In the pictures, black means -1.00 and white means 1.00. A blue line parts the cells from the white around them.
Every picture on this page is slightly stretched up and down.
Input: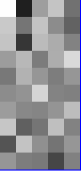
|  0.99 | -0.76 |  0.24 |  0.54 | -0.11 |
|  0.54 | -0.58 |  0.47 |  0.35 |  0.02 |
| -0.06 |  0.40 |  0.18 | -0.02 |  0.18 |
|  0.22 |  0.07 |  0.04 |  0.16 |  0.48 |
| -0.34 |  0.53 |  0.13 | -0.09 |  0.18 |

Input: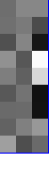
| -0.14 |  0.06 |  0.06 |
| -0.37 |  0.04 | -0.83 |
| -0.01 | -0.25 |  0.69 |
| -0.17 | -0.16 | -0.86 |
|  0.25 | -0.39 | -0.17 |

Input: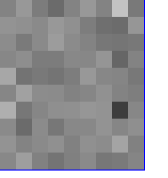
|  0.03 |  0.19 | -0.03 | -0.16 |  0.03 |  0.19 |  0.03 |  0.53 | -0.05 |
|  0.10 | -0.04 |  0.08 |  0.22 |  0.09 |  0.03 | -0.07 | -0.08 | -0.06 |
|  0.31 | -0.10 | -0.05 | -0.09 | -0.02 |  0.19 |  0.06 |  0.04 | -0.06 |
|  0.37 | -0.07 |  0.05 |  0.12 |  0.13 |  0.18 |  0.15 | -0.52 |  0.06 |
|  0.15 |  0.03 |  0.08 |  0.13 |  0.01 |  0.13 |  0.10 |  0.29 |  0.01 |

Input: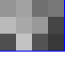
|  0.16 |  0.28 | -0.12 | -0.06 |
| -0.38 |  0.53 | -0.35 | -0.56 |

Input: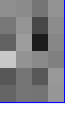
|  0.12 |  0.09 | -0.08 |  0.15 |
| -0.23 |  0.23 | -0.79 |  0.06 |
| -0.32 | -0.08 | -0.31 |  0.20 |

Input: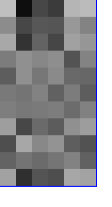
|  0.50 | -0.89 | -0.44 | -0.54 |  0.42 |  0.47 |
|  0.32 | -0.60 | -0.22 | -0.45 |  0.26 |  0.18 |
| -0.27 |  0.13 | -0.07 |  0.08 | -0.18 | -0.19 |
| -0.01 | -0.06 | -0.04 | -0.02 | -0.15 |  0.01 |
| -0.39 |  0.31 |  0.07 |  0.15 | -0.26 | -0.36 |
|  0.27 | -0.63 | -0.34 | -0.39 |  0.31 |  0.28 |
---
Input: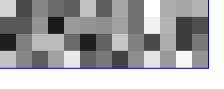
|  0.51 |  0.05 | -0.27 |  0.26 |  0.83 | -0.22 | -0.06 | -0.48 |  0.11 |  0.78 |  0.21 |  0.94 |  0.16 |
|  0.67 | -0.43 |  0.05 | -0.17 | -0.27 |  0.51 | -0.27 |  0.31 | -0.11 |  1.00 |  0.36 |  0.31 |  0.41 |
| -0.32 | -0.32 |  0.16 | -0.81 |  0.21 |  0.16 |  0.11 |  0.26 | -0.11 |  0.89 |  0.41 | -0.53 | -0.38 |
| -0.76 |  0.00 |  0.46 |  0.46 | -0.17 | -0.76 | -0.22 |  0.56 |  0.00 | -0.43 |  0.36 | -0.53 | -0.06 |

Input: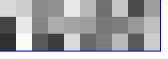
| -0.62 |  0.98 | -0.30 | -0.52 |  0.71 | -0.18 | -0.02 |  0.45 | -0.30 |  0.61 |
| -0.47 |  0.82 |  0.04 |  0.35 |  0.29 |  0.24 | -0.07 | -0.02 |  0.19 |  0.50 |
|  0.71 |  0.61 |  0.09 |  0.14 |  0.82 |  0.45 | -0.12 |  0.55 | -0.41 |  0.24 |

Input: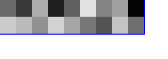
|  0.59 |  0.47 |  0.14 |  0.65 |  0.30 | -0.07 | -0.35 |  0.53 | -0.13 |
| -0.18 | -0.56 |  0.36 | -0.76 | -0.24 |  0.77 |  0.03 |  0.25 | -0.97 |

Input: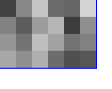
|  0.01 | -0.27 |  0.22 |  0.43 | -0.53 |  0.12 |
|  0.32 |  0.12 |  0.37 | -0.15 | -0.37 | -0.32 |
|  0.17 | -0.10 |  0.49 |  0.27 | -0.10 |  0.01 |
| -0.48 |  0.06 |  0.55 | -0.15 | -0.21 |  0.66 |

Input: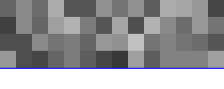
|  0.19 | -0.39 | -0.45 | -0.21 | -0.03 | -0.27 | -0.45 | -0.56 |  0.25 | -0.27 |  0.02 |  0.02 |  0.02 |  0.25 |
| -0.50 |  0.08 | -0.21 |  0.25 |  0.40 | -0.03 | -0.33 |  0.30 | -0.39 |  0.40 |  0.08 | -0.15 |  0.19 | -0.09 |
| -0.21 |  0.08 | -0.15 |  0.35 | -0.33 | -0.33 |  0.14 | -0.09 |  0.14 | -0.27 |  0.35 |  0.30 |  0.19 | -0.45 |
| -0.39 | -0.39 |  0.08 | -0.09 | -0.03 | -0.21 |  0.19 |  0.14 |  0.51 | -0.09 |  0.02 | -0.09 | -0.15 | -0.33 |

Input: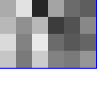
|  0.34 |  0.77 | -0.70 |  0.29 | -0.16 | -0.26 |
|  0.44 |  0.13 |  0.44 | -0.53 | -0.36 |  0.07 |
|  0.55 | -0.04 |  0.60 |  0.02 | -0.04 |  0.18 |
|  0.71 |  0.02 |  0.83 | -0.16 | -0.31 | -0.21 |

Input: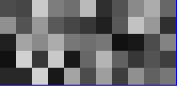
| -0.87 |  0.64 | -0.57 |  0.58 | -0.81 | -0.19 |  0.41 | -0.24 | -0.57 | -0.35 | -0.51 |
| -0.75 |  0.29 |  0.08 |  0.35 | -0.07 | -0.13 | -0.07 | -0.87 | -0.81 | -0.40 |  0.03 |
|  0.13 | -0.35 |  0.19 | -0.30 | -0.45 | -0.57 | -0.75 | -0.30 |  0.52 |  0.19 | -0.63 |
| -0.40 | -0.45 |  0.58 | -0.02 | -0.13 |  0.46 | -0.63 | -0.35 |  0.08 |  0.35 | -0.19 |
| -0.69 | -0.69 |  0.64 | -0.81 |  0.29 | -0.40 |  0.24 | -0.51 |  0.13 | -0.24 | -0.07 |

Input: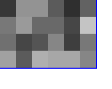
| -0.12 | -0.45 | -0.34 |  0.05 | -0.51 | -0.06 |
| -0.06 |  0.21 | -0.18 | -0.18 | -0.45 |  0.54 |
| -0.57 |  0.15 |  0.15 | -0.29 | -0.63 | -0.23 |
|  0.26 | -0.29 |  0.37 |  0.31 |  0.31 |  0.05 |
